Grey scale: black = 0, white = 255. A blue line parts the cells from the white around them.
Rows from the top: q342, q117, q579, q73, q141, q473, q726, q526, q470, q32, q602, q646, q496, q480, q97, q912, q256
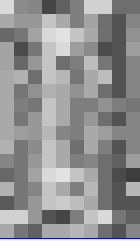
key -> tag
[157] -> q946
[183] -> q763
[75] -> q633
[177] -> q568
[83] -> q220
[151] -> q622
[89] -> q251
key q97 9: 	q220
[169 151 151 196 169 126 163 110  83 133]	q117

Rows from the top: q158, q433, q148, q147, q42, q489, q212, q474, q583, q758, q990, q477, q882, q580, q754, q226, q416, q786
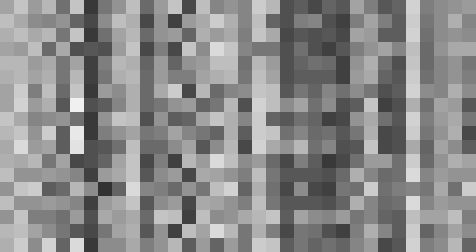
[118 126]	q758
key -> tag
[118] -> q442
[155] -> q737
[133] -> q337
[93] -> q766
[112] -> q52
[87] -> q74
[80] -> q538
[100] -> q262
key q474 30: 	q52

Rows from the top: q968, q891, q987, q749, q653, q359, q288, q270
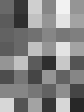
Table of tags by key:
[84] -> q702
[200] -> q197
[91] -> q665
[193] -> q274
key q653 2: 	q665
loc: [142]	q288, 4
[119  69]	q359
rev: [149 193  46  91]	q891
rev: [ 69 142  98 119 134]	q288
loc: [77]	q359, 0

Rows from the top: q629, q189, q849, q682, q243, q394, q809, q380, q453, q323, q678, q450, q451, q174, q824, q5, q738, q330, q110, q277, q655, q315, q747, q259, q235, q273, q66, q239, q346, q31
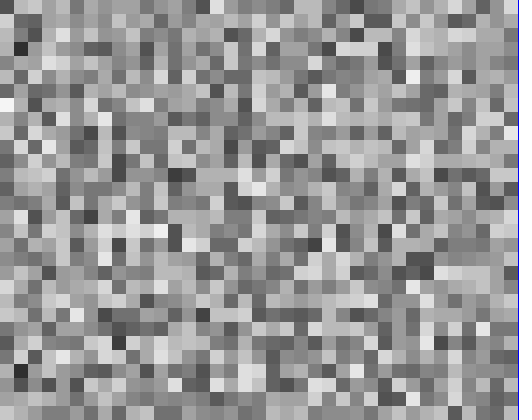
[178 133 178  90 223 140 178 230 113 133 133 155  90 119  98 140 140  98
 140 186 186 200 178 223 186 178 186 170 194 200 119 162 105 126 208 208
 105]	q453
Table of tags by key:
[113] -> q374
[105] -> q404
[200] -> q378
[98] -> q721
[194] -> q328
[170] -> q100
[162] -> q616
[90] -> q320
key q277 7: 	q721
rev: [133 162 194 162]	q243
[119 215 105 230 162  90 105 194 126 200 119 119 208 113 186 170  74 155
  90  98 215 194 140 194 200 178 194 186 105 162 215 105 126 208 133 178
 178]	q678
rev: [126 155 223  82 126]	q629
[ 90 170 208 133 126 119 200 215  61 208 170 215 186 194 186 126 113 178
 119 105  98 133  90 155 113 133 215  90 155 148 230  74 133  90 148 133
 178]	q235

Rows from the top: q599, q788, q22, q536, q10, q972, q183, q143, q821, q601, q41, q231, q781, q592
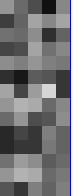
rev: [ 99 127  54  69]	q601
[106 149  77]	q821
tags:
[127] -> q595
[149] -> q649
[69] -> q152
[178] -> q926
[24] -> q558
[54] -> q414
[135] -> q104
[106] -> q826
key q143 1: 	q926
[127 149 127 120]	q10
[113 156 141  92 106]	q231
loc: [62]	q788, 0
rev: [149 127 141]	q10

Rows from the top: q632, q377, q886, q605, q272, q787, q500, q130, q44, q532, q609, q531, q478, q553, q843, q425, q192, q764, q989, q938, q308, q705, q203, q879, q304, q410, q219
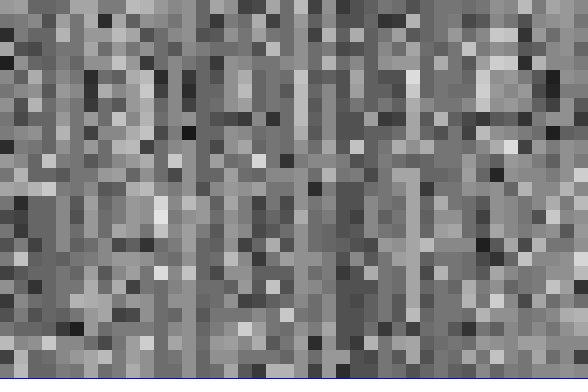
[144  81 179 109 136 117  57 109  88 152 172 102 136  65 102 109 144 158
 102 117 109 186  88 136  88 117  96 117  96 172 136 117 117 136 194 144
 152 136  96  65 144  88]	q130
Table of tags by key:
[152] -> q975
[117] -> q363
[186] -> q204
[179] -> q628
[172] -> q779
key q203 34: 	q628
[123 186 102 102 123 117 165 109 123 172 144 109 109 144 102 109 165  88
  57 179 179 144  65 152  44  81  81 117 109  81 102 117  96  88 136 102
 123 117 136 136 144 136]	q219
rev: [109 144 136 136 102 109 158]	q478
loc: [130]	q308, 12
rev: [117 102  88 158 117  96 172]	q886
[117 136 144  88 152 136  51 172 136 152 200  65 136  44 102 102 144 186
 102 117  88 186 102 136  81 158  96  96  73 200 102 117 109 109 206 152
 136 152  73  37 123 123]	q500

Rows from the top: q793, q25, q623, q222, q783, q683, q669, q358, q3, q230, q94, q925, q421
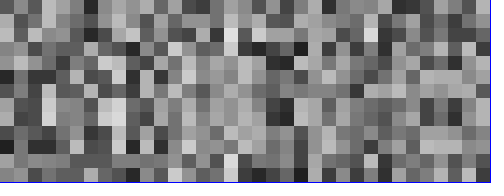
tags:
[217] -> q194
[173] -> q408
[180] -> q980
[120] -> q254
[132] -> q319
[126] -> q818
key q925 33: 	q818
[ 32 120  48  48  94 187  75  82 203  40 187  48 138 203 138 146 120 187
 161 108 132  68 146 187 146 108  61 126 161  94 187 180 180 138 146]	q94
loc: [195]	q623, 9
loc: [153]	q683, 15

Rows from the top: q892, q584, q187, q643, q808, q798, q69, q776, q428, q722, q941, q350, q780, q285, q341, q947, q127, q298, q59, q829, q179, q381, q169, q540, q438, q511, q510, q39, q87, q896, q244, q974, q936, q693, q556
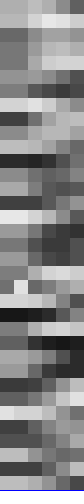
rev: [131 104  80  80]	q974
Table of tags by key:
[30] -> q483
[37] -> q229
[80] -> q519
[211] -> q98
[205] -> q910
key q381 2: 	q910
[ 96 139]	q693
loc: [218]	q829, 4
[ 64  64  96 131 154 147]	q244

